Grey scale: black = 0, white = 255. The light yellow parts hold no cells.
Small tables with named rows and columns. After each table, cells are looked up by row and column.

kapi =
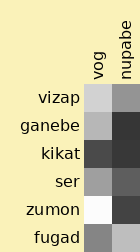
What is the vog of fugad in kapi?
133
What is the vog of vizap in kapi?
210
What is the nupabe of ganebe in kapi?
54
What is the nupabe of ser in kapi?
94
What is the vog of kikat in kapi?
74
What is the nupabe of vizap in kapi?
148
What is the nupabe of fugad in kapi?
190
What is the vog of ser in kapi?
159
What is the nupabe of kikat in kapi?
56
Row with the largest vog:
zumon

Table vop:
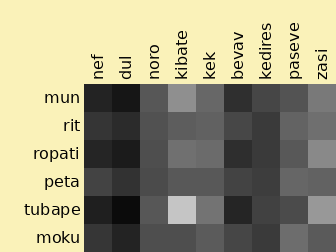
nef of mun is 35
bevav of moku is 70
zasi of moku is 90
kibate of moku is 78
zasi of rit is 111
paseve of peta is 102
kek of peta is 88
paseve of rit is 99
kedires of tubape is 65
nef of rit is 53
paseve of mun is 83
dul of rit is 43
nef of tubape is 31
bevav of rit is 71
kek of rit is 97
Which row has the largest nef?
peta

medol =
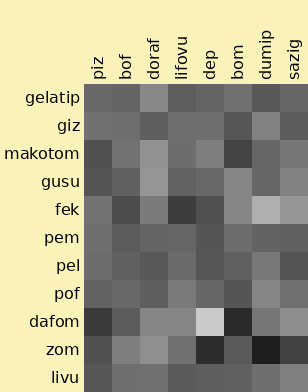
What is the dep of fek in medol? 80
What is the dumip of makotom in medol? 102
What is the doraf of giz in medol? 95
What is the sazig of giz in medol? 93
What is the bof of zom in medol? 126
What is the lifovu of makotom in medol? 109
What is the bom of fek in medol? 134
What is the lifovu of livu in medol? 90
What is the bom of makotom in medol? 68
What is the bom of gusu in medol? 133
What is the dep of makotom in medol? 126
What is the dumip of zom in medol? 30
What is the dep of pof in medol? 103
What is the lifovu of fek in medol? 61
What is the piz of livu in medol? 86
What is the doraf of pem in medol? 101
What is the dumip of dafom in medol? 118

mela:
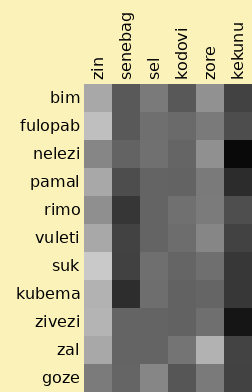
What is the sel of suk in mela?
111
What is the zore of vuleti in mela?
134
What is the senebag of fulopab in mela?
89
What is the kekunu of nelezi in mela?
9
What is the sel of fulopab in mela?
111
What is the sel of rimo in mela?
100
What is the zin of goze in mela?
123
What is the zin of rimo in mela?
143
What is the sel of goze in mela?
134
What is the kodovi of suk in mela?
101
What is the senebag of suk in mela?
65
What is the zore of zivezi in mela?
111
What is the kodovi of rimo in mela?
112
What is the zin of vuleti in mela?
168
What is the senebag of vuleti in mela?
66
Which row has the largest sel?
goze

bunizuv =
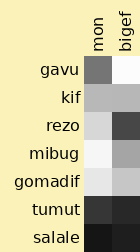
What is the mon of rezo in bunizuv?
215
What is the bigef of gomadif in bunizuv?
198
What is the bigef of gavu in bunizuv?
252
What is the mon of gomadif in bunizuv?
231
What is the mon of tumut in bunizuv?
54
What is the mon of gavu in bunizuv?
117
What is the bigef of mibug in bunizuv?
165
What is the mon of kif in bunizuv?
184
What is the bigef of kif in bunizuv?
183
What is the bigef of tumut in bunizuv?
40
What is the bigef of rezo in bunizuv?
71
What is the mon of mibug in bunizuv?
246
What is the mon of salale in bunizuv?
21
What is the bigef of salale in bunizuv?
30

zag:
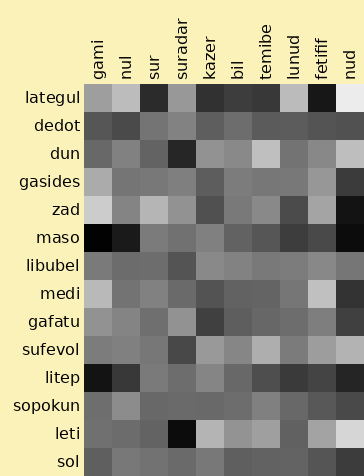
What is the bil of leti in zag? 147
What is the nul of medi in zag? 115
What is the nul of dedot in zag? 74
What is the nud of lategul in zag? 236
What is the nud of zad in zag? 19
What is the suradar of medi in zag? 106
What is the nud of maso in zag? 12
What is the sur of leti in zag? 99
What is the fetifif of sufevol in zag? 157
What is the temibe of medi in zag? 100
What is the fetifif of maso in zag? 73
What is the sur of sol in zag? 114
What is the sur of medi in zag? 129
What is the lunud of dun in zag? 115
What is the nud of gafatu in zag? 64
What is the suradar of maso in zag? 113

